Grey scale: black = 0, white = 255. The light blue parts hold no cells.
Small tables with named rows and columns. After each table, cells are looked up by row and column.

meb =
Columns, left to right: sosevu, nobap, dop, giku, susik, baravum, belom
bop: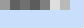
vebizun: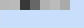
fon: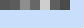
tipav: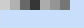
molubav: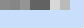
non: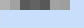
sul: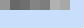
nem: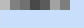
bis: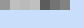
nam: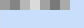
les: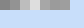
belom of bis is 130
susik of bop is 127
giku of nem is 73
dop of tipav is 104
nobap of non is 162
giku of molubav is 99
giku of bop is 92
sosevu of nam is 157
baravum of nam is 121
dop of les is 189

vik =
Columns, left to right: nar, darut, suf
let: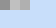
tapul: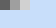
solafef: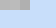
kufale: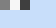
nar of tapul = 96
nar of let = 146
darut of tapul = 159
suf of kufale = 63
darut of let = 192
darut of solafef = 187
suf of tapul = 209
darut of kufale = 246
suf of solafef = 176
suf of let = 176
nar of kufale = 127
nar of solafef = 185
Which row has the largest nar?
solafef

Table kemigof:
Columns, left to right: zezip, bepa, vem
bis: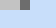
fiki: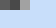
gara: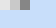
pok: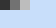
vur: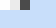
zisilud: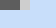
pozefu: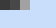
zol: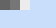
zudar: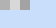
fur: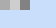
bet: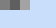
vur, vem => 75
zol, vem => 236
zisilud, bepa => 93
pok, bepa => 114
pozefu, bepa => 72
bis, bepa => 195
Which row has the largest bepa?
vur

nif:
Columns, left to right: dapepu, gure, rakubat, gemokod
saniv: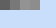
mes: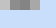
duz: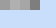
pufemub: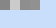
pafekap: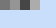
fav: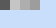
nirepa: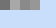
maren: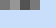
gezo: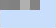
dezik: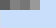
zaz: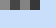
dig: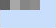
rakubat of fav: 174
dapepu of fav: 89
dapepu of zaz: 138
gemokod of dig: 141
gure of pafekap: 149
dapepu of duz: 157
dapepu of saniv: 96
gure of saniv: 120
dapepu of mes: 194
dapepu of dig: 99
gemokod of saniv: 141

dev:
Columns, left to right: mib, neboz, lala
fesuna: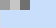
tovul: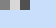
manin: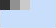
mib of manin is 49
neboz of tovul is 216
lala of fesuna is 112
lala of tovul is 80
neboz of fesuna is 198
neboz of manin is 145
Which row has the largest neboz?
tovul

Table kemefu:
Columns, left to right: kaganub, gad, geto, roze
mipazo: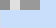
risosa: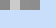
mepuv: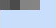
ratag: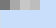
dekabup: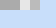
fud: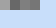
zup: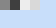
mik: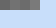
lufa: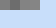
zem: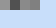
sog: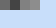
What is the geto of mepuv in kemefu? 132
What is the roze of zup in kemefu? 217
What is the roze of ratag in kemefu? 189
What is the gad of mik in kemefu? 114
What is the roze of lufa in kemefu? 133
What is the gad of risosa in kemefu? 203
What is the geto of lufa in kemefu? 131
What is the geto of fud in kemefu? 127
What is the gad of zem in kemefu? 81
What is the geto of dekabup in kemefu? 231
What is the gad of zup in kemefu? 63
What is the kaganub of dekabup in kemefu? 170
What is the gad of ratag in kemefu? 169
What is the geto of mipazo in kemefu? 153
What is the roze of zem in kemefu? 128
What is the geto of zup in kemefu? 237
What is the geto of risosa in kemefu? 143
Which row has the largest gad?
mipazo

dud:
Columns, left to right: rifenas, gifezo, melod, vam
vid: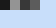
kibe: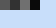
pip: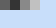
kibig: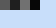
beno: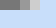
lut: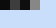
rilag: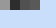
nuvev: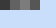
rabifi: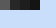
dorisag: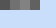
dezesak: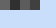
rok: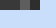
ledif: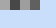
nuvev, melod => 124
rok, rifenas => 57
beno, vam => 206
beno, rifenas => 119
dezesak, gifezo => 48
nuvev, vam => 86
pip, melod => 137
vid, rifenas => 25
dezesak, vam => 64
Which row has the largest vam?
beno

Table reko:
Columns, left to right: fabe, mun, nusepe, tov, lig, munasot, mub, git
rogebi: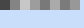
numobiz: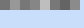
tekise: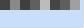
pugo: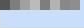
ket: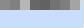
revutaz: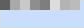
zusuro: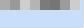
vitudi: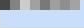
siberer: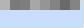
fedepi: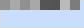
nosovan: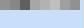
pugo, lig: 126
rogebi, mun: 132
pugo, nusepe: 160
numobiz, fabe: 116
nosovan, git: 145
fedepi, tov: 168
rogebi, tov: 157
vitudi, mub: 143
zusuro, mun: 153
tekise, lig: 188
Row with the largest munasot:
revutaz

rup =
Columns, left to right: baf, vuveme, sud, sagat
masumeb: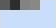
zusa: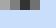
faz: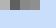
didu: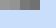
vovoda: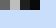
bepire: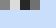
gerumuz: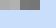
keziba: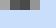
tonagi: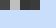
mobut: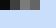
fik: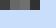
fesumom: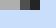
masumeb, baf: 90
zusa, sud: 51
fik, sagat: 49
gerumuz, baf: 172
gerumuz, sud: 121
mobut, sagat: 101
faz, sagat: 143
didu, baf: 152
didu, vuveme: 147
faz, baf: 180
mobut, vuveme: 63
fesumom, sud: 80
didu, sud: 121
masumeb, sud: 131
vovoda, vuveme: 190
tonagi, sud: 54
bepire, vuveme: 220

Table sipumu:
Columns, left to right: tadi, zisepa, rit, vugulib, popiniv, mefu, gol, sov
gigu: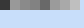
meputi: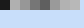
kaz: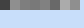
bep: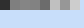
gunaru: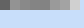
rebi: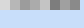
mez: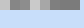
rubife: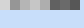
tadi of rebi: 217
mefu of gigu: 155
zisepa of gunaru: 147
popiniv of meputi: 95
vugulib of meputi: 118
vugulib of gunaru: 132

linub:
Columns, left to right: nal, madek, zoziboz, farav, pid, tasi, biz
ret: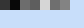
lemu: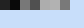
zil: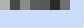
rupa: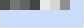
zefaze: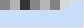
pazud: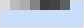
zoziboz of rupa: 100
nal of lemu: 34
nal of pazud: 220
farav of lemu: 80
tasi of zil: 42
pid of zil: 87
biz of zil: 111
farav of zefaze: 134
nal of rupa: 79
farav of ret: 94
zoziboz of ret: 109
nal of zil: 176
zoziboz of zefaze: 51
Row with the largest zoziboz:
pazud

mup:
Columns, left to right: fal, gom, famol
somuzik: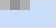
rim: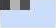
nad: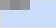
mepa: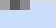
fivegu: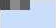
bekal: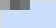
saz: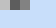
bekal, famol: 117
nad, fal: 156
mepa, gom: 92
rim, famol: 82
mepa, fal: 163
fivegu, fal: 77
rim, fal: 63
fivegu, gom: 139
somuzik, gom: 148
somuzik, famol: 175
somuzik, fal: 186
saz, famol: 130
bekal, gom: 100
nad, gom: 138
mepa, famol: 137
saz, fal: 192
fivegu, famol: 99

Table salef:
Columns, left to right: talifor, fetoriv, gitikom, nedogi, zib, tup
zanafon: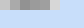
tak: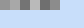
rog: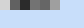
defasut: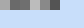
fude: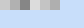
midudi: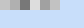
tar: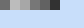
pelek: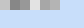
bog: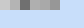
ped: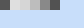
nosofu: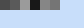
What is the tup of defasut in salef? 84
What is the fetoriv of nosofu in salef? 90
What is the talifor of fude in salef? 203
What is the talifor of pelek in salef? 197
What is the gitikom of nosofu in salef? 155
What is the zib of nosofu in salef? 134
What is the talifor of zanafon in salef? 199
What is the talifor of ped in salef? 85
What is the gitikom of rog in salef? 43
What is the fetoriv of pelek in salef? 135
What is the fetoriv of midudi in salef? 176
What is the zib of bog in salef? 169
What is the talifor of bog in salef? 202
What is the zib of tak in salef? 111
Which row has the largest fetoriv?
ped

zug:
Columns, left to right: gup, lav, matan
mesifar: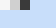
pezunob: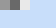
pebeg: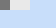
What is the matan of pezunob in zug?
233
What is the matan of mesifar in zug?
58
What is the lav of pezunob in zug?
105
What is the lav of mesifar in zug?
208
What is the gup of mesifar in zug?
246
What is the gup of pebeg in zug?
118
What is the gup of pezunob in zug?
152
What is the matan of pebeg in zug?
233
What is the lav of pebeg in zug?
233
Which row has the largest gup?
mesifar

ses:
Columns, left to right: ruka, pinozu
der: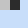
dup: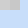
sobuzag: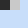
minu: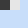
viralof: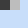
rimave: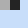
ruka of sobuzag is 44
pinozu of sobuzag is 201
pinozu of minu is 230
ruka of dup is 207
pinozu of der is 44
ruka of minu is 58
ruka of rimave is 174
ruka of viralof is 60
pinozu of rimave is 36
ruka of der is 195
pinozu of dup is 200
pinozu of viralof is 189
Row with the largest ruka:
dup

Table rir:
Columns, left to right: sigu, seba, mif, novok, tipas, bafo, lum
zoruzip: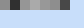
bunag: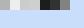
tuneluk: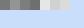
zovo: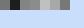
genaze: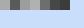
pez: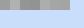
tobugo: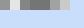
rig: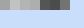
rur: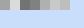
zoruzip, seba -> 48
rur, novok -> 129
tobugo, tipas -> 117
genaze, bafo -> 71
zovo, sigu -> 117
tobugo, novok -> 117
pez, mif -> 149
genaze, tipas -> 110
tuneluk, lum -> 219

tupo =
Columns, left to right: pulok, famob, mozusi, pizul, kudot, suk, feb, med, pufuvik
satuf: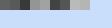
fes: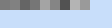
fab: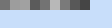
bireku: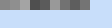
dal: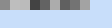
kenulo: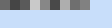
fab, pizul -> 91
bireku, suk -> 153
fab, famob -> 157
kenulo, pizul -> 201
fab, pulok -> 115
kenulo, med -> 111
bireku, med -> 94
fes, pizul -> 118
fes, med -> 180
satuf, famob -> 89
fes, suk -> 133
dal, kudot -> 99
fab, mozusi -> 161
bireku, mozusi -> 164
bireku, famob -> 143

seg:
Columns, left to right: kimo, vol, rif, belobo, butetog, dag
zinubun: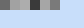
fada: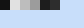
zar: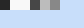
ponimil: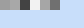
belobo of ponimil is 242
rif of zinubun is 173
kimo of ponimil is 158
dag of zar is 136
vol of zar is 249
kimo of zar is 39
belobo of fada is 156

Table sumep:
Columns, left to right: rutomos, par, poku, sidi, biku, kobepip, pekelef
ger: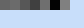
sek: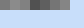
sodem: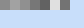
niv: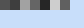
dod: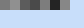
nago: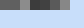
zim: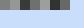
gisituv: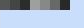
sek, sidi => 81
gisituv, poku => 44
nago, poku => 140
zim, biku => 158
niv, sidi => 101
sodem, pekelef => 115
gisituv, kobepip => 104
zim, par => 150
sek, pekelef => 133
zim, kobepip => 50
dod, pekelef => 135
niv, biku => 38
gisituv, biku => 136
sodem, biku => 98
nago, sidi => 60
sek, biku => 95
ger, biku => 111
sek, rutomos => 122
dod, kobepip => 36

